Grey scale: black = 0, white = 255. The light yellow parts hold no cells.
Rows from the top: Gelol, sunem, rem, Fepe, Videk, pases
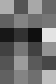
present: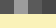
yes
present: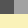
no

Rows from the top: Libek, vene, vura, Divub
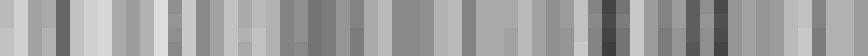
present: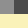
yes
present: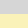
no
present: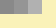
no
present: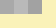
yes
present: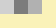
no

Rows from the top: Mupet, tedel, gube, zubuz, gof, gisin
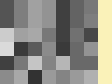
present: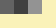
no
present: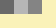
no

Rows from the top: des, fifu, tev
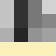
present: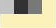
yes
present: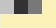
yes
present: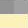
yes
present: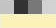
yes
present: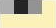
yes
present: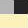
no

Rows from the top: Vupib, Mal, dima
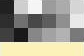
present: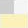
yes
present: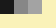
yes
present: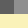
yes
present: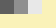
yes

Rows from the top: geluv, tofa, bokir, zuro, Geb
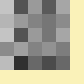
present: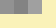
no
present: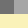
no

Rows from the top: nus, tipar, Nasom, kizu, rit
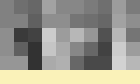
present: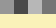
no
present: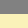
yes
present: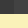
yes
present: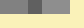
yes
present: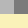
no
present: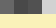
no

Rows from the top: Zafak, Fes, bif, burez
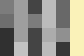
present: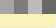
no
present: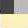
yes
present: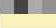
yes
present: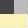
yes
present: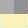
yes

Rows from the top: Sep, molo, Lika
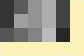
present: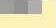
yes
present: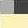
yes
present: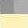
yes

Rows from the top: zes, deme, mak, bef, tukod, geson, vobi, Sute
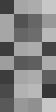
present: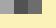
no
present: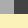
yes
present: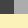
no
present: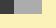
no
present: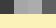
yes
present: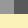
no
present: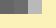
yes

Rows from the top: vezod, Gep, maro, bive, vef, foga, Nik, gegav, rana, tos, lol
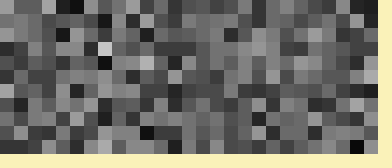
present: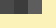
yes
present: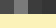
yes
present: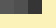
no
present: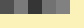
no
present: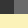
yes
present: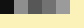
yes

